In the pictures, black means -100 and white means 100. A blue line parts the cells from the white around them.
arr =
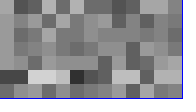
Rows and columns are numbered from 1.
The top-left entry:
30
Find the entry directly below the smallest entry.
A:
-15
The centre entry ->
-5
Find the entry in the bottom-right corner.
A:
3
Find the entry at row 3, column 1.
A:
21
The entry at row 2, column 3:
21
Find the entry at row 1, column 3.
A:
-25
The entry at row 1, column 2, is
-35
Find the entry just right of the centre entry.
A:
12
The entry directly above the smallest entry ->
12
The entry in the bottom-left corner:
-15
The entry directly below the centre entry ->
12
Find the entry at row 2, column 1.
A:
21
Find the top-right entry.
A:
3
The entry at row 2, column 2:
3
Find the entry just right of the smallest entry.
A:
-35
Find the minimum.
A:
-62
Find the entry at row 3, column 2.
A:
-15

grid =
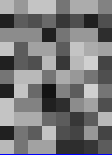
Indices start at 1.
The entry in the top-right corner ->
2
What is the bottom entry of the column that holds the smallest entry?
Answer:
27
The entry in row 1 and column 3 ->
54
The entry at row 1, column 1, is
45
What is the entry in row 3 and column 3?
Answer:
10
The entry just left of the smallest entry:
-18
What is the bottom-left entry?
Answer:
45
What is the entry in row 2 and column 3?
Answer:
-38
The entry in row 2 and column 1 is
-75
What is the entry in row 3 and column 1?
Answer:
10
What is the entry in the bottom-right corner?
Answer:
-28
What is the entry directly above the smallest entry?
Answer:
-8
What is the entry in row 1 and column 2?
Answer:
19
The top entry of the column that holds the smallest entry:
54
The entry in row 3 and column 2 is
10

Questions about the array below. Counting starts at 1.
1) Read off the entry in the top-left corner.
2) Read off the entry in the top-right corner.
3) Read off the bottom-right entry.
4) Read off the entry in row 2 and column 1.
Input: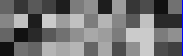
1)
-21
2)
-11
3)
-50
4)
5

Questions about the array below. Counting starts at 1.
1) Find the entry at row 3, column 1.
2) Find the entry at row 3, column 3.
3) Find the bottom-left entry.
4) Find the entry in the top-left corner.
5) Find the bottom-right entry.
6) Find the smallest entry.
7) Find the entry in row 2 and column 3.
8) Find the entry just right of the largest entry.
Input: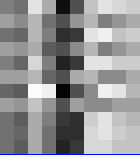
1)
-11
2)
43
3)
-11
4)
-1
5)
53
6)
-97
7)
43
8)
88

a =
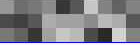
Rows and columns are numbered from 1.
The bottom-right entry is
2
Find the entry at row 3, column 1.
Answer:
-6
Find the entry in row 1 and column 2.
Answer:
-14
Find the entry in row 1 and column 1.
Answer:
18
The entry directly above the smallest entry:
45
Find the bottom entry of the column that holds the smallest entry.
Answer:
-68
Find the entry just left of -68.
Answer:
-41
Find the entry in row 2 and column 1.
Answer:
-41
